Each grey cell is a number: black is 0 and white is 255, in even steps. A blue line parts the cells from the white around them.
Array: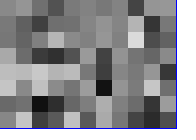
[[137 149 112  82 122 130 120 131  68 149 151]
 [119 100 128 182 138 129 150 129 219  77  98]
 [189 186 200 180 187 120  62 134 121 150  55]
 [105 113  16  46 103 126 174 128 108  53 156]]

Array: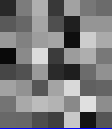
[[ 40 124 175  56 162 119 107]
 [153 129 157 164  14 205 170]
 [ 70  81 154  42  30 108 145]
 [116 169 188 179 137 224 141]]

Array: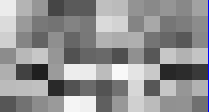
[[236 180 150  69  90  90 191 187 147 137 149 136 162]
 [207 133  99 143 102 120 178 172 175 116 103  88 136]
 [175  65  31 155 237 235 188 248 228 201  39  44  57]
 [ 86 114 140 154 245 240  95 152 208 187 145 146 112]]

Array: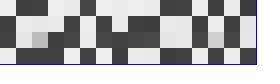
[[238  63  65 238 233  69 239 235 238 236  65  66 237  63 236  59]
 [ 67 230 188  63  69 235  71  66  69  72 229 231  71 208  70 230]]

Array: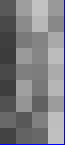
[[ 89 158 194 153]
 [ 63 122 132 169]
 [ 73 127 125 171]
 [ 81 149  97 156]
 [ 67  99 104 192]]

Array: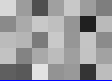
[[216 156  79 160 200 157 126]
 [187 181 123 201 150 196 139]
 [ 95  89 227 147 153  52 189]]
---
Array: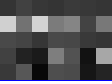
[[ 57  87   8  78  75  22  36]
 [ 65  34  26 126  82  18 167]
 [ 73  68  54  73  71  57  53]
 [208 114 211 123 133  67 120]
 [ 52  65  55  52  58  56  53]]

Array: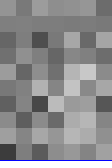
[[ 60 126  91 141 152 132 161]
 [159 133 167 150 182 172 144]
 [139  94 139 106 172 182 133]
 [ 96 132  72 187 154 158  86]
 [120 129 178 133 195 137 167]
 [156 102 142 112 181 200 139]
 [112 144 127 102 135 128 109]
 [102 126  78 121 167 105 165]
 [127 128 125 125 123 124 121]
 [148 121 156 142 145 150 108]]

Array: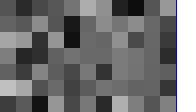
[[ 61  90  19 150  72 120  41 175 126  85 129]
 [192 168  82 106  65  92 115 109  99 100  54]
 [ 97  60 132  93  72 120  51 123 115 101  95]
 [126  38  47  97 114 105 105 123 116 102  44]
 [166 152  49 149  17 106 102 144  74 103  58]
 [ 99  88 140  85  24 102 140 117 140 104  72]
 [ 84  42  73  87 116 173 144  33  13  85 152]]

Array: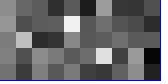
[[114  59 127  88 122  63  56  97 141  33]
 [128  80 140 122  90 109 224  65 154   6]
 [124 191  44  52 136  88  93 111  90  91]
 [150  78  92  94 241  87 111  84  75  44]
 [141 103  92  47  90  28 156  55  53  80]]

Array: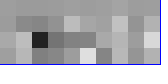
[[159 183 128 135 157 223 133 184 149 178]
 [169 189  34 116 130 132 169 181 157 216]
 [156 138 134 146 188 166 161 193 148 178]
 [158 155 155 156 159 157 159 164 157 158]]

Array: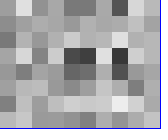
[[185 199 154 155 146 128 174 148 172 195]
 [128 191 157 190 207 201 204 237 209 170]
 [160 184 188 153 138 158 197 174 126 175]
 [152 126 164 155 102 110 175  81 153 166]
 [165 215 132 204  74  63 224  56 207 183]
 [121 179 152 177 203 178 183 223 177 183]
 [141 160 173 167 153 177 168 172 192 163]
 [158 224 146 168 121 121 169  84 215 185]]

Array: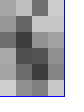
[[206 144 129 200]
 [163 108  61 132]
 [168  79  84 143]
 [109  60 147 161]
 [151 102 197 198]
 [167 191 112 204]]

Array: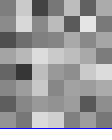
[[149 119 218 207 129 158 120]
 [ 94 134 153 146 157  88 141]
 [135 157 199 135 161 157 170]
 [100  55 189 153 141 202 220]
 [163 185 220 201 188 169 123]
 [ 79 109 127 132 168 137 167]
 [140 215 138 186  89 230 122]
 [125 203  67 119 189  96 170]]

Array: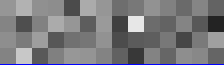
[[131 200  89 128 151 148 131  97  56 131 102 142 136 101]
 [142 123 158  87 113 118 146  76  91  94 120  70 122 160]
 [132  78 129 171 150  93 154  64 231 108  99 132  88  35]
 [150 178 144 141  75 171 150 110 120 146 129 106 133  99]]
